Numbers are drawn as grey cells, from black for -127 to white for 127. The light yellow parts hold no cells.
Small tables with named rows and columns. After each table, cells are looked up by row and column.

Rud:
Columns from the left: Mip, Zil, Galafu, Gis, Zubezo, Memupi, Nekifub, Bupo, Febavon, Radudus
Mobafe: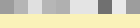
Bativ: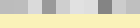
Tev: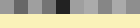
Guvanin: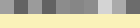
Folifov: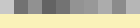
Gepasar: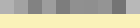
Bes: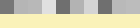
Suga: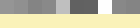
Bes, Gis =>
96
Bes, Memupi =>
51
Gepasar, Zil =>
34
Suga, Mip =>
21
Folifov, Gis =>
-28
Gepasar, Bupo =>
20
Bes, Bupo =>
-16
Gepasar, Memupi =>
16
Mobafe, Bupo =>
-15
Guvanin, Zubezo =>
12
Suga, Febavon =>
8
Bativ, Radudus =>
63
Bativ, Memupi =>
97
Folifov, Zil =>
-13
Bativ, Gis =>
26
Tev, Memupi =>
31
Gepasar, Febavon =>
-11
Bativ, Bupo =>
4
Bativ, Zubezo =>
79
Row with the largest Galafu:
Mobafe

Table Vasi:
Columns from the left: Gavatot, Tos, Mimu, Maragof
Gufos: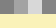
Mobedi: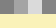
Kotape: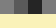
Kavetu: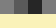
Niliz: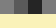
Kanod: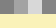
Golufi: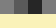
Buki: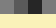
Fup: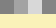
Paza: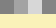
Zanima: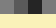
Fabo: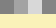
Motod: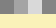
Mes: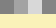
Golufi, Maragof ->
-5
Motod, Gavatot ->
0
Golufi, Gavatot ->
-1
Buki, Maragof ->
-5
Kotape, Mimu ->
-90
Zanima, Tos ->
-37
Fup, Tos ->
35
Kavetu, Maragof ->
-5
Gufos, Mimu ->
88

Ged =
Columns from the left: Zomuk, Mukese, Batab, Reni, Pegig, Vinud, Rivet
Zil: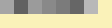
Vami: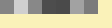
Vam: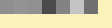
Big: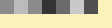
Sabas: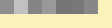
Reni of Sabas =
25
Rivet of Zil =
56
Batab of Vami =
8
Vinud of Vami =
34
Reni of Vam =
-52
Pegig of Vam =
3
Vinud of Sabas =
-8
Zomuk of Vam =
15
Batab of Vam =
16
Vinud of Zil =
-25
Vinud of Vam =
68
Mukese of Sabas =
65

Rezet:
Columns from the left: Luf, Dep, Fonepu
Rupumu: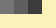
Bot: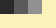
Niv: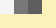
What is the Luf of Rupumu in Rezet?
-10
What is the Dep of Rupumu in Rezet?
-32
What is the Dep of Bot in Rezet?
-37
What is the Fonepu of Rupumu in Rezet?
-67
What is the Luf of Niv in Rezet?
117
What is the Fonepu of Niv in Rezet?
-33
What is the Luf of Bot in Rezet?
-85
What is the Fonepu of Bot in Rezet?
17
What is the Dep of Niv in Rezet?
-8
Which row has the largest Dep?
Niv

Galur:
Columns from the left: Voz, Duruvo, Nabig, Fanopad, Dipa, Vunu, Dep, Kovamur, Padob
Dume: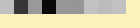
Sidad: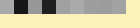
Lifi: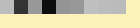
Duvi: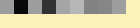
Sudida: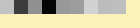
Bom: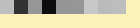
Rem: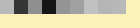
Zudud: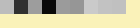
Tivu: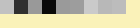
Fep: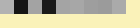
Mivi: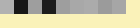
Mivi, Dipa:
30
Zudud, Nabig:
29
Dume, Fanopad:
-118
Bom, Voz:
62
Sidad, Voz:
41
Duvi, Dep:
2
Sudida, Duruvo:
-67
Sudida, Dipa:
25
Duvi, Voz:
28
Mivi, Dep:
43
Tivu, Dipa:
26
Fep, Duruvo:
-107
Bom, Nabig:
22
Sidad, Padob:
34
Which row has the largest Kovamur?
Zudud

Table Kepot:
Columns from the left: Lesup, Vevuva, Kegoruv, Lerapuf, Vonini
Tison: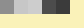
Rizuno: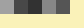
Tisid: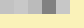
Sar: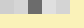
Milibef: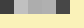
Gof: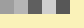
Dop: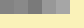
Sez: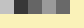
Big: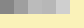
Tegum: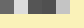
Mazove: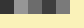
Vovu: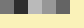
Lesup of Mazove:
-75
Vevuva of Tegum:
92
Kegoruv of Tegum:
-42
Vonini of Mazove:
-5
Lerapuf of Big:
55
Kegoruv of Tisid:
59
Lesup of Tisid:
66
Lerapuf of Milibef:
48
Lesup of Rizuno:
33
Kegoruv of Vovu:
58
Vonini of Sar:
84
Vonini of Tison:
-68
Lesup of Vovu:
-9
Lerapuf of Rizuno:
7
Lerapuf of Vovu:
23

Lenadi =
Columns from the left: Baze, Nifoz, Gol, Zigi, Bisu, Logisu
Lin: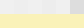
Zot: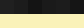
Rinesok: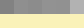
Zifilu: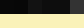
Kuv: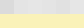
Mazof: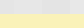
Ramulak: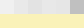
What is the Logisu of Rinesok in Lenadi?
50
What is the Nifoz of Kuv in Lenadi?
100
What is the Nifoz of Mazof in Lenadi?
103
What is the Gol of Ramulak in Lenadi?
99
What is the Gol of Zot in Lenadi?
-107
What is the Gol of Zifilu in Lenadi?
-109
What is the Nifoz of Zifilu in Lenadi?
-120
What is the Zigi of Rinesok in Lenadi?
18
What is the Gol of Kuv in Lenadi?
102
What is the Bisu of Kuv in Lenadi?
97
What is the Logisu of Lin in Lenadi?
93
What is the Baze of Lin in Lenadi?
112
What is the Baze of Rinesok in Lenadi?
2
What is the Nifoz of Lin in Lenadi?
110
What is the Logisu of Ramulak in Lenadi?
64
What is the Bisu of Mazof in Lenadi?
100
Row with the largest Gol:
Lin

